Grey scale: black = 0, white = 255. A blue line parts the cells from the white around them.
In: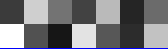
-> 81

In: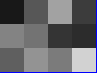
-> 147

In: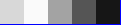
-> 250

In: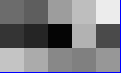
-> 171

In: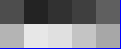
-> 231

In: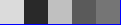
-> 41

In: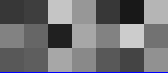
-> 94
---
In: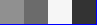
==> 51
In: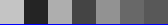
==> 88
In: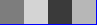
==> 183
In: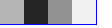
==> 241
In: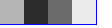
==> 234
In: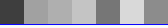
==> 140
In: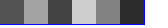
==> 44
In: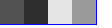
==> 154
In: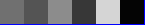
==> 4
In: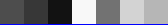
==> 182
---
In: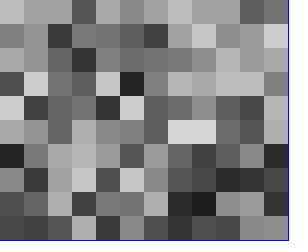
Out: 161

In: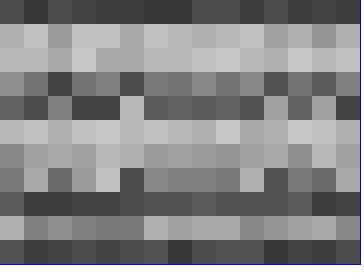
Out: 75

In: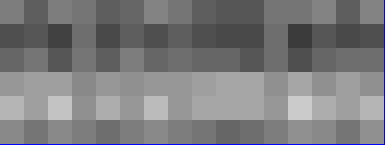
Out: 125

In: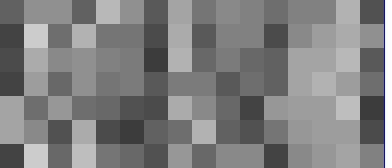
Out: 144

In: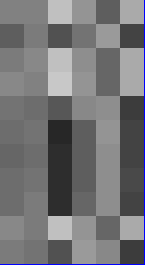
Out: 192

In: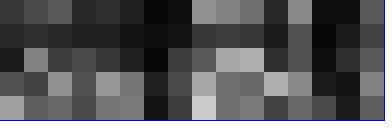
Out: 89

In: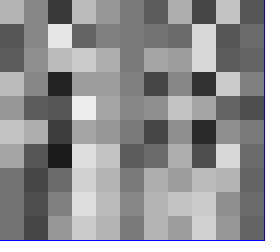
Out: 56
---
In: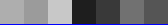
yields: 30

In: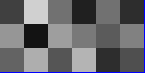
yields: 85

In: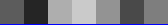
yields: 202

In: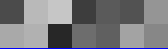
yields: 109

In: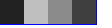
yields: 34

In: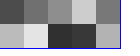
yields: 228
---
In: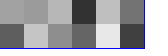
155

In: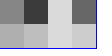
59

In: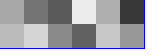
116

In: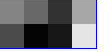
104

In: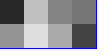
192

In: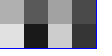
89

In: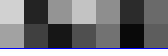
35

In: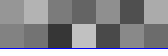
179
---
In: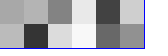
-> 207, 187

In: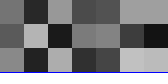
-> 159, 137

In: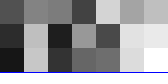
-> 191, 22

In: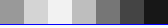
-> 23, 153

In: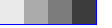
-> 60, 234

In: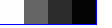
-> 4, 254

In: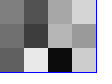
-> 213, 96

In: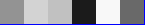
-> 105, 147

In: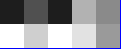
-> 138, 255

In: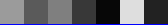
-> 34, 155
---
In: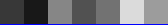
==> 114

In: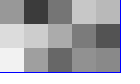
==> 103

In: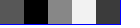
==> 135

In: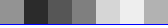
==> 214

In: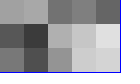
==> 148

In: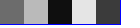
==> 15
